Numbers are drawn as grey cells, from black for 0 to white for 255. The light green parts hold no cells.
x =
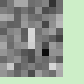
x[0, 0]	94
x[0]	[94, 122, 168, 168, 110, 117, 132, 51, 110]
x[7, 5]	136
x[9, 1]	200
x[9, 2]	92
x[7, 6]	12
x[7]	[149, 131, 114, 86, 76, 136, 12, 146, 145]
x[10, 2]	102
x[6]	[166, 108, 140, 147, 206, 134, 75, 155, 132]
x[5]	[139, 114, 152, 96, 213, 124, 116, 94, 65]
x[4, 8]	96
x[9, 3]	110
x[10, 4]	76
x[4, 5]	115
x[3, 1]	97
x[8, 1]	129
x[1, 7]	91
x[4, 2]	142
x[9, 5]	104
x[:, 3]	[168, 114, 144, 153, 92, 96, 147, 86, 104, 110, 130]
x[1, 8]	112

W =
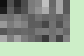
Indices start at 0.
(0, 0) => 15
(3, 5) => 94
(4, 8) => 124
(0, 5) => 133
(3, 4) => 93
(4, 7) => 112
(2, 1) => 111
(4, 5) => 120
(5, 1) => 126
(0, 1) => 80
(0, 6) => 192
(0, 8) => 166
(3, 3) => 129
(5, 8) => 68
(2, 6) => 102
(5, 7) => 116
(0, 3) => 75
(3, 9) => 119
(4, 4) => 100

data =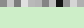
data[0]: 140
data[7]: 192
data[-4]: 20

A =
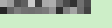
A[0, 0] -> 172
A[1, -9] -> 111
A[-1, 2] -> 125
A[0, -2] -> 113
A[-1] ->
[38, 101, 125, 113, 111, 116, 122, 148, 45, 128, 163, 109, 66]
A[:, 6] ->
[170, 122]
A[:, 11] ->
[113, 109]
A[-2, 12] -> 77

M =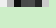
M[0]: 239
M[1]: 180
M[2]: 15
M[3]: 74

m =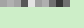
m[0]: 164
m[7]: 112
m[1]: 177
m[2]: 164

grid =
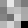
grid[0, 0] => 151
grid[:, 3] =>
[123, 168, 170, 1]
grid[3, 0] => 183
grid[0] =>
[151, 232, 157, 123]
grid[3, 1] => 213

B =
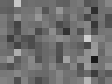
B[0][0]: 102
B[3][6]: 124
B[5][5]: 109
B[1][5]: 132
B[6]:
[116, 98, 68, 95, 76, 91, 106, 117, 82, 114, 105, 94, 73, 152, 113, 132]
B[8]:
[129, 153, 91, 114, 137, 83, 106, 117, 76, 163, 115, 141, 145, 25, 116, 120]
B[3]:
[120, 98, 68, 118, 112, 109, 124, 110, 75, 91, 114, 125, 134, 56, 111, 82]
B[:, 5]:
[108, 132, 151, 109, 75, 109, 91, 93, 83, 128, 107, 77]
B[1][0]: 97
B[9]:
[98, 81, 104, 118, 134, 128, 108, 133, 108, 104, 132, 83, 156, 122, 116, 144]
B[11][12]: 181
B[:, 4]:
[111, 115, 124, 112, 124, 76, 76, 113, 137, 134, 112, 104]
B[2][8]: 123
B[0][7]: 112
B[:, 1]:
[100, 93, 105, 98, 105, 63, 98, 108, 153, 81, 122, 124]
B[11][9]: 111
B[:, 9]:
[95, 113, 99, 91, 50, 131, 114, 118, 163, 104, 115, 111]
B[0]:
[102, 100, 199, 106, 111, 108, 109, 112, 97, 95, 116, 122, 85, 93, 112, 134]
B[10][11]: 91
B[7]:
[111, 108, 174, 122, 113, 93, 105, 110, 80, 118, 114, 105, 145, 156, 104, 136]
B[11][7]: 116
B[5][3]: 82
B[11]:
[130, 124, 79, 130, 104, 77, 95, 116, 131, 111, 120, 127, 181, 117, 95, 120]
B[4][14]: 117
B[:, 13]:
[93, 46, 102, 56, 78, 135, 152, 156, 25, 122, 61, 117]
